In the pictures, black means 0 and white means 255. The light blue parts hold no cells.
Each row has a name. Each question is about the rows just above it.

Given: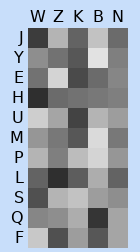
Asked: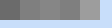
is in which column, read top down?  N
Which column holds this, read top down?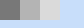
B

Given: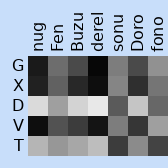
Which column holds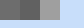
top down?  Fen
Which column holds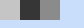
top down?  Doro
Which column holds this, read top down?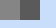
sonu
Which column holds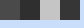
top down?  Doro

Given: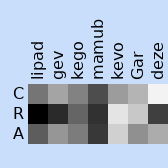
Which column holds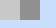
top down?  Gar
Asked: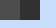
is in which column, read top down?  mamub
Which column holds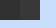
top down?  mamub
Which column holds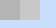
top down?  Gar
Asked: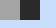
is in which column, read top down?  gev

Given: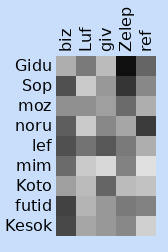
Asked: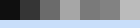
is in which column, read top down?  Zelep
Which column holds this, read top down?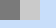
Luf
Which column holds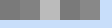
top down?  Zelep
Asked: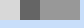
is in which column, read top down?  giv

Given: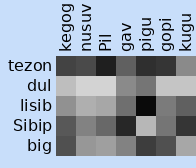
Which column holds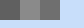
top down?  gav
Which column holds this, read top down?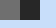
gav

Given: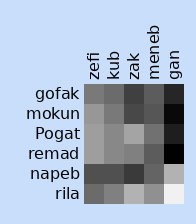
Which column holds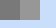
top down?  zefi
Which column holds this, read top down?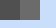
zefi
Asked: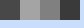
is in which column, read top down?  zak
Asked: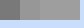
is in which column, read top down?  zefi
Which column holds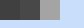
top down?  zak

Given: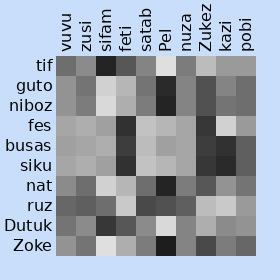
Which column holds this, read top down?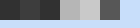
feti
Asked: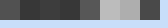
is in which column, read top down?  Zukez
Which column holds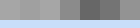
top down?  vuvu
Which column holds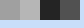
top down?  Pel
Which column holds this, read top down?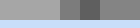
nuza
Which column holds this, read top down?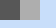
feti

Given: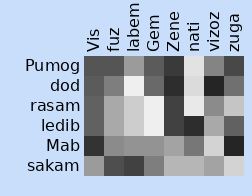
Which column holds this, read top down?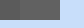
Vis
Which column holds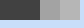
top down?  Zene
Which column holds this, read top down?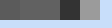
Vis
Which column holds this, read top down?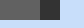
Vis

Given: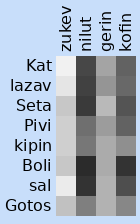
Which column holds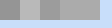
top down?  gerin
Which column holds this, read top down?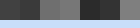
nilut
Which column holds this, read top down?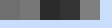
nilut
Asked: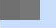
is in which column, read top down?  nilut
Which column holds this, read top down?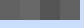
kofin
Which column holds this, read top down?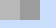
gerin

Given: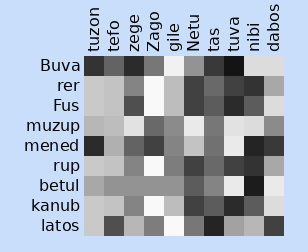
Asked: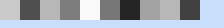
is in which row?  latos
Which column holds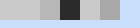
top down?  tuzon
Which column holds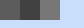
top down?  Netu
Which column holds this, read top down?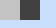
Netu
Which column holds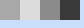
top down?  dabos
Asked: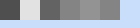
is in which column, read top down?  zege
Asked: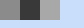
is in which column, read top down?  dabos

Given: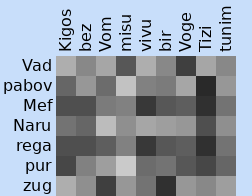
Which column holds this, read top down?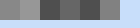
bez
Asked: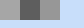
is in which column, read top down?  Voge
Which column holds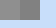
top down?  misu

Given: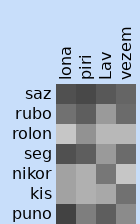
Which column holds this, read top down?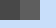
piri
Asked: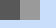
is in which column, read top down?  Lav
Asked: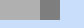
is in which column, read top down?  piri
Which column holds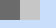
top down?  vezem

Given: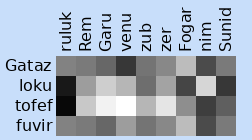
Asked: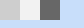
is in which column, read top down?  Garu
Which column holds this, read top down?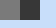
Sunid
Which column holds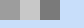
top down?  Rem
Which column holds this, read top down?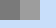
Rem
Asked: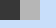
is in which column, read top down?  venu
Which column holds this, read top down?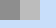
Fogar
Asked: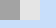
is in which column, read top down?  zer

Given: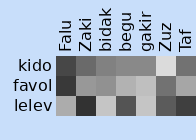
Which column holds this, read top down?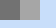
Taf
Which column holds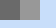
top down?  Zaki

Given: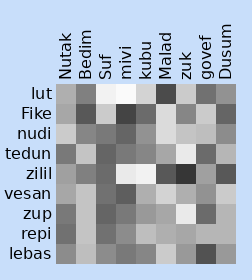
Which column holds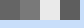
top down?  mivi
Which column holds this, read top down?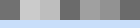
govef
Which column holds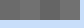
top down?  Suf
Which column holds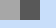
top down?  Malad
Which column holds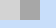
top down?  Malad
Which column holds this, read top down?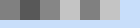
Bedim
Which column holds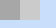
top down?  Nutak

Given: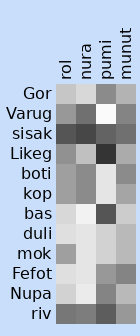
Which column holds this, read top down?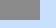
nura
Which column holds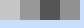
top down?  rol

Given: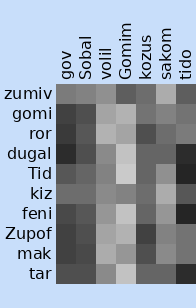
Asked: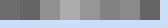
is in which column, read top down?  sakom
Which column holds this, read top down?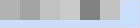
Gomim
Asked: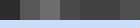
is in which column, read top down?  gov
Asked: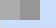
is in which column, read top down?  sakom
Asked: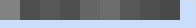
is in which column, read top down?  Sobal

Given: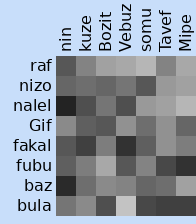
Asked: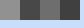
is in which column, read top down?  Tavef
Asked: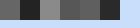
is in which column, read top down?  nin
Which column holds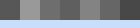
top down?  somu
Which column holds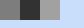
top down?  Mipe
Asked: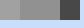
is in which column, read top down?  Tavef

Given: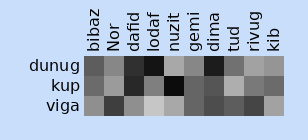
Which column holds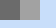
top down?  kib
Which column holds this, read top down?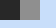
dafid
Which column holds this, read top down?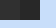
dafid

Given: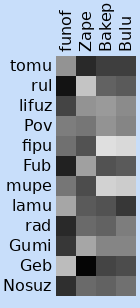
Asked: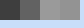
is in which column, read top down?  Bakep
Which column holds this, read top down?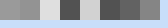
Bakep
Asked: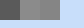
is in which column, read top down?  Bulu
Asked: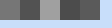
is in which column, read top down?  Zape

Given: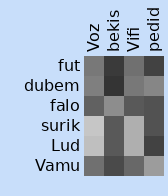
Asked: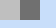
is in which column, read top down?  Voz
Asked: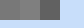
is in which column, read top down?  Voz

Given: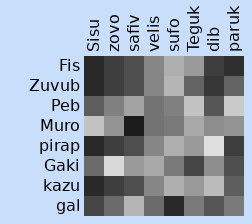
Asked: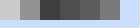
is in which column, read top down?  paruk
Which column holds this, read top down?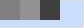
zovo
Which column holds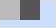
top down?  dib
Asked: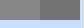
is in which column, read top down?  velis
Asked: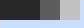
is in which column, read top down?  Sisu

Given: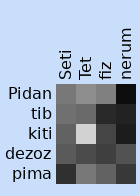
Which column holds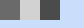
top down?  Tet
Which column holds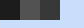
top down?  nerum
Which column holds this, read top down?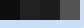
nerum
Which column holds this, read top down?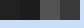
nerum
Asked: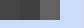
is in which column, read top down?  fiz
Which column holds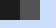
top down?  nerum

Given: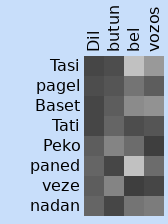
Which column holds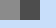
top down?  bel
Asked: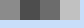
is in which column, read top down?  bel

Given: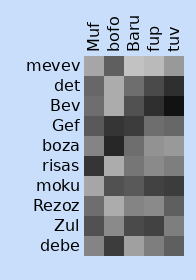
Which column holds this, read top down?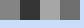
Muf
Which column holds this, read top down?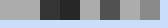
bofo
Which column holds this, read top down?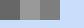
tuv
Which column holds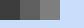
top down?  tuv
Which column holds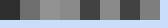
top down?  fup

